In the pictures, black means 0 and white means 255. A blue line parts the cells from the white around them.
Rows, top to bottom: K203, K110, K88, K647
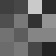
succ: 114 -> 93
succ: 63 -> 71
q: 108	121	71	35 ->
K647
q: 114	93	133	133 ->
K88
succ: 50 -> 148
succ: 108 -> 121

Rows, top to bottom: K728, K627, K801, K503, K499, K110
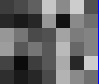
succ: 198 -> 138
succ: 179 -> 138
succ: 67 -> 11
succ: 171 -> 39
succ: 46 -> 26
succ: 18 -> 138

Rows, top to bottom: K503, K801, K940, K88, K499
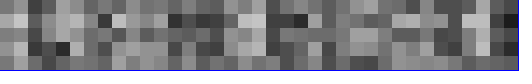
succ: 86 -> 134
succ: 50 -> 78
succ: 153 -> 134

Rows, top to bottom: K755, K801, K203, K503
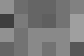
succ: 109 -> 101
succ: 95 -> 115
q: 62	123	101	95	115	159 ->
K801
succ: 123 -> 101
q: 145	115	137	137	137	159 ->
K203

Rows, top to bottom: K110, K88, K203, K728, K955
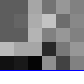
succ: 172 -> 195
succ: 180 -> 129
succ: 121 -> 151
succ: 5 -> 143
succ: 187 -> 166
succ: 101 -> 172
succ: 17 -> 25

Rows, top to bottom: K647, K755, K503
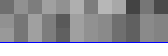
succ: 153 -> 118
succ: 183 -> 168

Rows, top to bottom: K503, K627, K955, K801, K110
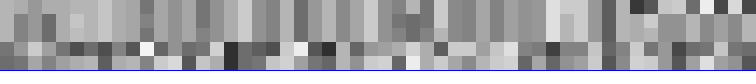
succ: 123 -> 64
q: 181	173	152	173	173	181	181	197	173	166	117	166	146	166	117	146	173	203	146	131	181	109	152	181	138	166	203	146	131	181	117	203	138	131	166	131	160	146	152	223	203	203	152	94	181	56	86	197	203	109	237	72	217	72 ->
K503
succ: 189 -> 181
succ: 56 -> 86

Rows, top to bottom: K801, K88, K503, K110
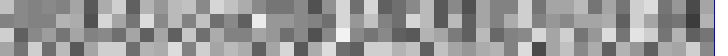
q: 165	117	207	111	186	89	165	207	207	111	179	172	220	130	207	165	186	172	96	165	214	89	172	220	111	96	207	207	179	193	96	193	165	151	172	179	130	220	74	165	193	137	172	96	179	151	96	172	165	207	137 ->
K110
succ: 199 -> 111
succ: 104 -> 130
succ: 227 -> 207
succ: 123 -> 96
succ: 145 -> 214
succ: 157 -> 117

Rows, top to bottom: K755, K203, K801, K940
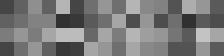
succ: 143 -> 97
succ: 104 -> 166
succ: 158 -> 150
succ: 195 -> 166
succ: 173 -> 150
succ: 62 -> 166

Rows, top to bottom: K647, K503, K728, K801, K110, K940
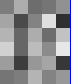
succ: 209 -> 102
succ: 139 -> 231

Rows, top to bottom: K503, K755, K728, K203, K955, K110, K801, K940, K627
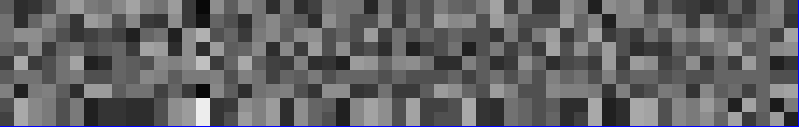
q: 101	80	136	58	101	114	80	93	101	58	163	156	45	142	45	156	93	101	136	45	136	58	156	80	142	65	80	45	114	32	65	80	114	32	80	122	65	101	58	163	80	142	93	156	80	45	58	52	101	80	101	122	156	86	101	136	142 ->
K203
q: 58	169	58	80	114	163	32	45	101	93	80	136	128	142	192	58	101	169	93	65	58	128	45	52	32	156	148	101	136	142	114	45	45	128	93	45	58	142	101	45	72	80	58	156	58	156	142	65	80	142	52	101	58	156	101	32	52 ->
K955
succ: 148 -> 101
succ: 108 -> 65
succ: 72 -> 80
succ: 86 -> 101
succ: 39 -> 114

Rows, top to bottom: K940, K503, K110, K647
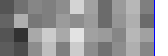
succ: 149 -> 175
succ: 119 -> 127
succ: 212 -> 161

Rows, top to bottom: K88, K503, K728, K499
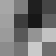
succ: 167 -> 126
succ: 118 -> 202
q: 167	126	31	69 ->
K88
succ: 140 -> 118
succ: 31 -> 69
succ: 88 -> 148
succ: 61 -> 23

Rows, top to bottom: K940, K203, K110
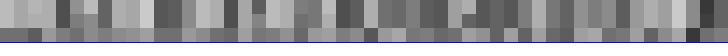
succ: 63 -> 99
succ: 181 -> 174
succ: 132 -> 187

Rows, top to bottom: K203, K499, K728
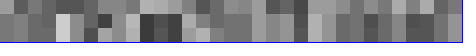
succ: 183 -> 59
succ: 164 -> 140
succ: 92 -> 120
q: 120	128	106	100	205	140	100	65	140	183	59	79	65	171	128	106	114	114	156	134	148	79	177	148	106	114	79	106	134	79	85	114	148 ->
K499
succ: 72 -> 156

